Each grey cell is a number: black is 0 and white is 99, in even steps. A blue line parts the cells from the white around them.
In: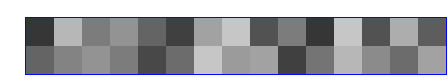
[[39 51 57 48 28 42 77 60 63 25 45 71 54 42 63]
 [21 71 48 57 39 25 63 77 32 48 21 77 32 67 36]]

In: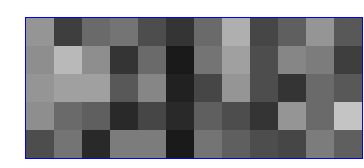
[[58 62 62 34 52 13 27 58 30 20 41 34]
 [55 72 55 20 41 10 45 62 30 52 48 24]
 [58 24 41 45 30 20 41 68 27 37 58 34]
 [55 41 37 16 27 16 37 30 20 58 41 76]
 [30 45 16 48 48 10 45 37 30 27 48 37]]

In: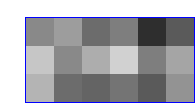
[[77 53 67 81 49 64]
 [53 61 42 49 18 35]
 [70 42 39 45 35 57]]

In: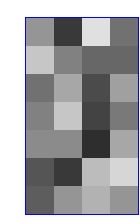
[[58 22 87 44]
 [33 22 73 83]
 [36 58 69 58]
 [77 50 40 40]
 [44 65 29 62]
 [50 77 26 47]
 [54 54 18 65]]

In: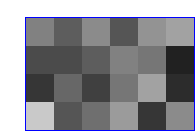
[[50 36 54 33 57 63]
 [78 33 43 60 21 54]
 [29 29 36 50 46 13]
 [21 40 25 46 63 17]]

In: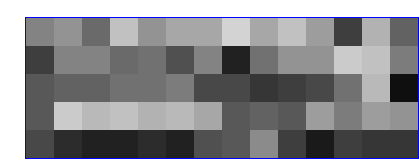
[[34 79 72 75 69 72 65 34 38 34 61 48 61 57]
 [24 51 51 41 44 31 51 13 44 57 57 79 75 48]
 [51 57 41 75 57 65 65 82 65 75 61 24 69 38]
 [34 38 38 44 44 48 28 28 21 24 28 44 72  6]
 [28 17 13 13 17 13 31 34 54 24 10 24 21 21]]
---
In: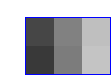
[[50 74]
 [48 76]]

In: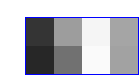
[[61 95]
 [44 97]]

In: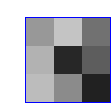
[[76 44]
 [15 36]]

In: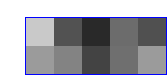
[[32 16]
 [51 26]]

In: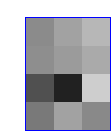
[[63 71]
 [60 66]]

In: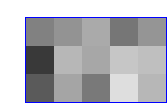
[[57 66]
 [71 65]]

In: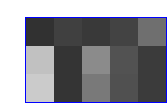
[[25 22]
 [20 54]]

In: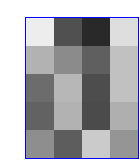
[[31 16]
 [54 37]]
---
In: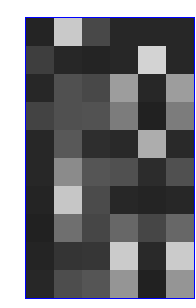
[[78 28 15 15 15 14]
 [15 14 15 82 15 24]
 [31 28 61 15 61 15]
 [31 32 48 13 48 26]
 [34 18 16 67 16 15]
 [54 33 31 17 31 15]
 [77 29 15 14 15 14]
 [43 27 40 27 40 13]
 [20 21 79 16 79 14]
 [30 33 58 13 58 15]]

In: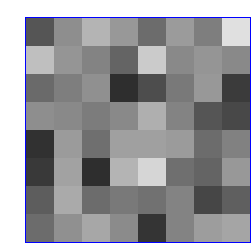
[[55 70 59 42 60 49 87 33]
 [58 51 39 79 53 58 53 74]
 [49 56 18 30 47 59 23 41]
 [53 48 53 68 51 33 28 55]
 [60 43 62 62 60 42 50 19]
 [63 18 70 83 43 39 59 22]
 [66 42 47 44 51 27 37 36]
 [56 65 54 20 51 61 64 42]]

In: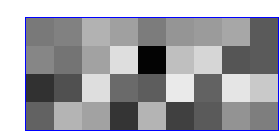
[[50 69 62 48 58 60 65 35 47]
 [45 63 86  1 74 83 33 35 52]
 [31 86 41 36 91 38 89 78 19]
 [70 63 20 70 25 35 57 49 38]]

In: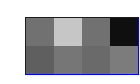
[[77 44  6 44]
 [46 41 48 37]]

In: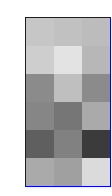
[[75 73 77]
 [88 71 80]
 [74 54 54]
 [46 66 52]
 [50 23 37]
 [62 85 66]]

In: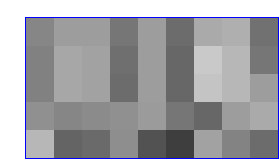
[[61 61 46 61 42 66 68 44 52]
 [65 63 43 61 40 78 71 46 50]
 [65 63 42 61 40 76 71 61 50]
 [52 54 56 60 46 40 61 66 56]
 [39 41 55 32 24 63 51 42 71]]
